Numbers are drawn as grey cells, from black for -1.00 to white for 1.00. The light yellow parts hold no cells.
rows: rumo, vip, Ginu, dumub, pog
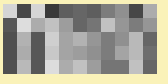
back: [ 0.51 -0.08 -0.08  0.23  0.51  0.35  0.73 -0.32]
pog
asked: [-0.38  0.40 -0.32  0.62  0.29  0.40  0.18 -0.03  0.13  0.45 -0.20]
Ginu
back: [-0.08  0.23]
pog
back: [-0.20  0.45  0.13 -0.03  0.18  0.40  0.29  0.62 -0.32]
Ginu

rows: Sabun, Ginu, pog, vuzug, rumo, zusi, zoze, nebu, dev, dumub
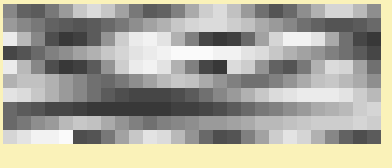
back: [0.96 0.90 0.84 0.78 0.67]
vuzug
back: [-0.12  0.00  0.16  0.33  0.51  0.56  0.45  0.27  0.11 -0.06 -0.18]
zusi

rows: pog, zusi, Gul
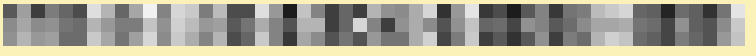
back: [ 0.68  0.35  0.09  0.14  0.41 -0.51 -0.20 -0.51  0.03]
pog
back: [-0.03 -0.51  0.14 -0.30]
Gul

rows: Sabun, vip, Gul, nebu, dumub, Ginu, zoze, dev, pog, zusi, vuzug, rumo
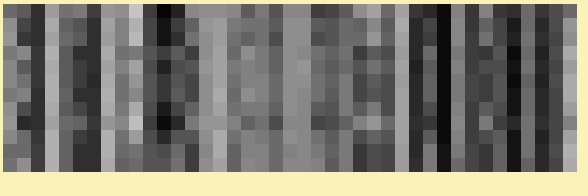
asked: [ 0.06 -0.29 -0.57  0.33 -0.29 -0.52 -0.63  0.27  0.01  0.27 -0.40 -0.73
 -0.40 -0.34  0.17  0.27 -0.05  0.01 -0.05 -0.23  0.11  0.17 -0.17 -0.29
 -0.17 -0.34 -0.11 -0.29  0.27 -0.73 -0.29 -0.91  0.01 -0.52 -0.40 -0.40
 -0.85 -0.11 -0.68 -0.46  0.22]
dumub
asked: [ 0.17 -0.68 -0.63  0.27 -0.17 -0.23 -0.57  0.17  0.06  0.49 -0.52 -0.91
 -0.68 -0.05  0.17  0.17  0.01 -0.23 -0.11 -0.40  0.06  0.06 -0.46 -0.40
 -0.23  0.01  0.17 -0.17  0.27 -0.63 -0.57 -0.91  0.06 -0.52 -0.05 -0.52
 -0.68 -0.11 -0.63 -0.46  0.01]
pog
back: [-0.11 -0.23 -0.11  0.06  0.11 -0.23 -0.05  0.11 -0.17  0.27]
nebu
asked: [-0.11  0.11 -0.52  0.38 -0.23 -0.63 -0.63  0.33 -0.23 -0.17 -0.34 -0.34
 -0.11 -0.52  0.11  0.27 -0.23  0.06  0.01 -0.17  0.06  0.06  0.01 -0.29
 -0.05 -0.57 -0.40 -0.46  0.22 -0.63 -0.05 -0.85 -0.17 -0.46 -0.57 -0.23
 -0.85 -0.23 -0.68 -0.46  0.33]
rumo
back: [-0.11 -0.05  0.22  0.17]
vip
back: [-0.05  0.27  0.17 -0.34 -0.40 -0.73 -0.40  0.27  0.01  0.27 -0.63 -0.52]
dumub

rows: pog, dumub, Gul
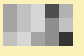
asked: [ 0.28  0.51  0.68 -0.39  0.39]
pog
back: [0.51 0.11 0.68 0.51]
dumub
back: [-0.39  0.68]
pog
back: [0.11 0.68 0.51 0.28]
dumub
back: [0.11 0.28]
Gul
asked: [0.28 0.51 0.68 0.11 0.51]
dumub

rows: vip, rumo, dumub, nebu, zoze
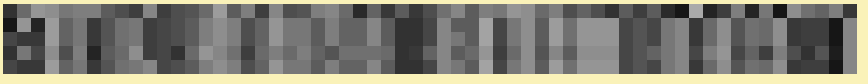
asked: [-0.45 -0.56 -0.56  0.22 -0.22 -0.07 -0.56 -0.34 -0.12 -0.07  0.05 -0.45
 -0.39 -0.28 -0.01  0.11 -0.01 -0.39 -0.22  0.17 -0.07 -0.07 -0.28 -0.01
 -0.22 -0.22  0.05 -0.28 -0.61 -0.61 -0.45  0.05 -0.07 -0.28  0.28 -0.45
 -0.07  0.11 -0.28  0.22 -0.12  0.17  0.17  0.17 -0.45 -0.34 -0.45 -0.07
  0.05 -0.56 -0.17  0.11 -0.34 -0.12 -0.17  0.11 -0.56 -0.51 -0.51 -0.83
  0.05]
zoze
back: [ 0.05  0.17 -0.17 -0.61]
nebu
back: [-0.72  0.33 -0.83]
vip
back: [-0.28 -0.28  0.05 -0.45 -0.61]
rumo
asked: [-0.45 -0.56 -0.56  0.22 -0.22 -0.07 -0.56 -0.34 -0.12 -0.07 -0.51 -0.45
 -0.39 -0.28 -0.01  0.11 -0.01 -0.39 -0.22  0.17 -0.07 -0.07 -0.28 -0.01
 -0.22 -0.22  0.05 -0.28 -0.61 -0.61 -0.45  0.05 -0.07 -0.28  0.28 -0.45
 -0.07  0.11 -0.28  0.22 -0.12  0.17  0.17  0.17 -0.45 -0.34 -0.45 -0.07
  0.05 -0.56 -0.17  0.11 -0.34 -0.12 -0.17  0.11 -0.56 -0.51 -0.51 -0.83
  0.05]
dumub

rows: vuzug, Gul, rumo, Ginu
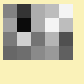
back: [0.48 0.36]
vuzug
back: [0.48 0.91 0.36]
Gul
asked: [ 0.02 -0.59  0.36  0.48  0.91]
vuzug
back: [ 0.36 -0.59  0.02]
vuzug
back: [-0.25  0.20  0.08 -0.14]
Ginu
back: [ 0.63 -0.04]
rumo

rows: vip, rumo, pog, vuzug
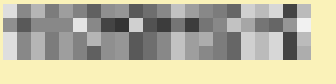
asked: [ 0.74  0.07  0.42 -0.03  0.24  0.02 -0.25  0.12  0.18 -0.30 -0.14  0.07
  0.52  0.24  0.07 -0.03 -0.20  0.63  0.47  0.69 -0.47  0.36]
vuzug
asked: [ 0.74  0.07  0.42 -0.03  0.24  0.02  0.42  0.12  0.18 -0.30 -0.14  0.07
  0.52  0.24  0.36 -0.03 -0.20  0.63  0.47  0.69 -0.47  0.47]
pog
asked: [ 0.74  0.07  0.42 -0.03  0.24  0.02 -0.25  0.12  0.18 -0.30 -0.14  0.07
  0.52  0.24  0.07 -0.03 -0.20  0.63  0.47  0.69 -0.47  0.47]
vip

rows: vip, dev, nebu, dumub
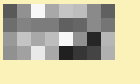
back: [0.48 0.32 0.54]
nebu
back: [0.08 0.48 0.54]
vip
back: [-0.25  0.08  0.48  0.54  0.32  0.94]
vip
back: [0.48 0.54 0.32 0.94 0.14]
vip

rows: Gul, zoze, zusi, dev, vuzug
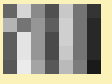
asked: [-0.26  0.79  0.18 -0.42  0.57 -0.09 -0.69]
dev
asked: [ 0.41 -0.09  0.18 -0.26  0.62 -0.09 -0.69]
zoze
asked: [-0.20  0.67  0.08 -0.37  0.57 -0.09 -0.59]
Gul

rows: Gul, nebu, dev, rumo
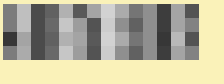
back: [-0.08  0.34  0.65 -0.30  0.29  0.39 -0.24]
dev
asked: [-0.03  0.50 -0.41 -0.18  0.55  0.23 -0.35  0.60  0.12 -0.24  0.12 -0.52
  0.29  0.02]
nebu
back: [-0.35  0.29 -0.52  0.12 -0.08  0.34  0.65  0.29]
Gul
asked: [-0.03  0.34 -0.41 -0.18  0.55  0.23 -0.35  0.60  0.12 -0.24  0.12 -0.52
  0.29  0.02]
rumo

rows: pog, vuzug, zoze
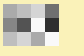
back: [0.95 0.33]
zoze
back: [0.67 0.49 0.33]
pog
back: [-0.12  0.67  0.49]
pog
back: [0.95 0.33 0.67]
zoze

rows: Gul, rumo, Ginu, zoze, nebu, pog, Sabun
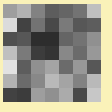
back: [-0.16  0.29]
nebu
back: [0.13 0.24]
Sabun

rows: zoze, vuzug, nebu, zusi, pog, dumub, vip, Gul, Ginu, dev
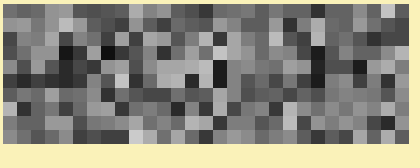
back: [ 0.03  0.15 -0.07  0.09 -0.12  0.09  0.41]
Gul
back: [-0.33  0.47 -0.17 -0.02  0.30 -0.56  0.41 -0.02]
nebu
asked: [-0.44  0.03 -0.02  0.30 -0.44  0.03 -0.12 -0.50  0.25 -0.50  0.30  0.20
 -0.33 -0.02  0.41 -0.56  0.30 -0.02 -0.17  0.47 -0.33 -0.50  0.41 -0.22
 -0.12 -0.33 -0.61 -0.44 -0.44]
nebu

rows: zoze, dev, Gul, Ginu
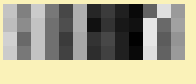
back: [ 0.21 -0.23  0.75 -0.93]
Ginu
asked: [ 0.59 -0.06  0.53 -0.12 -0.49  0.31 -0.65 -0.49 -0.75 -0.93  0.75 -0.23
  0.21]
Ginu
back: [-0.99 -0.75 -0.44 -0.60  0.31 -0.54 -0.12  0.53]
Gul
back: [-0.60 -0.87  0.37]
dev
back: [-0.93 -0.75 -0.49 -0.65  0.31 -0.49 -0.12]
Ginu
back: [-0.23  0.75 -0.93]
Ginu

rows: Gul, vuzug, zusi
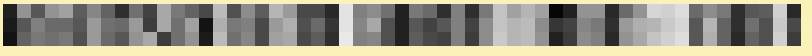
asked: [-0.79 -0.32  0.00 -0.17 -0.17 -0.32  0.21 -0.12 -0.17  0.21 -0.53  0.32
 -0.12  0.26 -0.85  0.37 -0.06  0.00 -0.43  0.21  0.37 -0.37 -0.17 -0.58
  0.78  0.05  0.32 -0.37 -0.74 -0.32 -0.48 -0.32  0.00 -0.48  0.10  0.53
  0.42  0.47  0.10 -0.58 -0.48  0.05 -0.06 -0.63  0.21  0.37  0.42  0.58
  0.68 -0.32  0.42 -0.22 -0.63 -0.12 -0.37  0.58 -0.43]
vuzug
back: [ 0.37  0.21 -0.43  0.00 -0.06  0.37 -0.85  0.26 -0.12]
vuzug

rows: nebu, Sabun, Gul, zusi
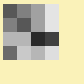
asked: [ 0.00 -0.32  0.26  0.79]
Sabun
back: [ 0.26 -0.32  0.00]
Sabun
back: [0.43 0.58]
zusi
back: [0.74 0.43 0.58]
zusi
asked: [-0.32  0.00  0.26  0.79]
nebu

